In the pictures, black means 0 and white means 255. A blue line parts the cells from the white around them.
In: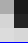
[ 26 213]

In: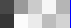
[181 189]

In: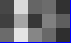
[ 49 128 134]

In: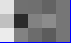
[118 140 108]

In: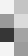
[196 154]

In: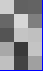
[ 99 215  84]

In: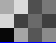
[120 106 166]

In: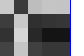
[196  52  40 197]
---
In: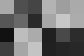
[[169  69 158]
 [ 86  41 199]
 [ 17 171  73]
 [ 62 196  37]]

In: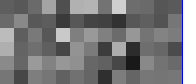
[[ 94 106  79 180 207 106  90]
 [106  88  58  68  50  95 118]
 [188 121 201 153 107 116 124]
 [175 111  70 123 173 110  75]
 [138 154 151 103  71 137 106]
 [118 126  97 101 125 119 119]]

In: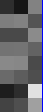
[[ 46 130]
 [126  84]
 [ 73 139]
 [115  99]
 [137  74]
 [106  78]
 [ 29 225]
 [ 67 160]]

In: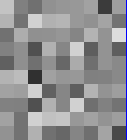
[[195 112 150 162 158]
 [179 209 181 145 115]
 [113 144 150 179 221]
 [129  80 134  94  94]
 [ 96 112 103 111 137]
 [179  48 150 128 137]
 [162 209 134 179 158]
 [129  80 134 111 115]
 [162 209 197 162 158]
 [146 177 103 111  73]]

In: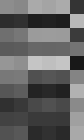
[[141 170 171]
 [ 45  30  29]
 [111 155 155]
 [ 90 103 103]
 [150 197 197]
 [120  80  81]
 [ 86  35  33]
 [ 48  73  73]
 [ 66  58  57]
 [ 82  42  41]]

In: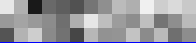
[[231  25  94 117 187 240 218]
 [153 153 111 230 156 191 142]
 [ 84 206 114 183 148 139 111]]

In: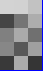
[[211 194]
 [ 69 173]
 [128 112]
 [135 160]
 [ 57  53]]

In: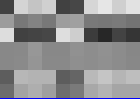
[[ 66 196  65 214 207]
 [156 131 157 121 122]
 [221  68 222  60  67]
 [136 151 136 141 140]
 [136 149 137 141 140]
 [ 93 179  93 185 181]
 [108 174 109 168 165]]

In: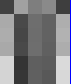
[[ 65 126  62]
 [170 110 174]
 [173 109 178]
 [169 110 173]
 [213  95 218]
 [212  96 216]]
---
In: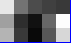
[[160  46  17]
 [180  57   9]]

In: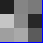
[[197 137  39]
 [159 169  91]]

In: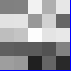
[[226 227 152]
 [190 196 253]]

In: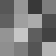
[[ 96 159 171]
 [148 198  94]]

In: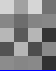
[[135 109 132]
 [183  90 182]]

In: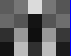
[[105  85  20]
 [ 47 152  15]]

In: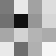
[[113  16 150]
 [167 211 180]]

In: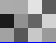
[[ 27 145 101]
 [162  87 200]]
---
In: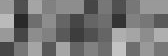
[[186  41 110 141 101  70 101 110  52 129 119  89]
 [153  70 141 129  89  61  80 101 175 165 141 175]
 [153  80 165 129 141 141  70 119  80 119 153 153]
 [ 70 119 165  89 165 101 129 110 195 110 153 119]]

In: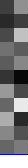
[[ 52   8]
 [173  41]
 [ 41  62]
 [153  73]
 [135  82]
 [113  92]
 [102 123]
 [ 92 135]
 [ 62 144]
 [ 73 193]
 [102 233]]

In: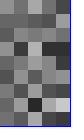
[[145  59 179  49  49]
 [122  82 156  82  71]
 [113  91 168  71  59]
 [102 102  91  82 156]
 [145 113 168 113  71]
 [102 122 156 134  59]
 [ 91 134 122 134 113]
 [ 82 145  91 134 145]
 [102 156  40 168 200]]

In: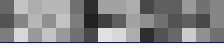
[[ 83 134 183 144 195 125  33  63  95 162 144 113  83  95  72 134]
 [104 195 173 183 183 113  45 162 162 173  72  95  95 153 113 134]
 [125 215 153 195 153 113  72 225 215 173  45  83 104 204 144 113]]

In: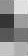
[[ 86 116]
 [ 53 156]
 [195 176]
 [144 223]]

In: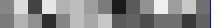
[[123 178 145  46 134 189 168 199  90  99  78 111 111  58  99]
 [134 219  67 230 178 189 157 123  26  90 145 239 157 199 111]]

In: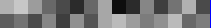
[[ 93 115  74 134  62 144  84 167 187 156 124 144 187 104 124]
 [177 199 156 104  74  43 104 167  14  43 134  62 115 177  74]]
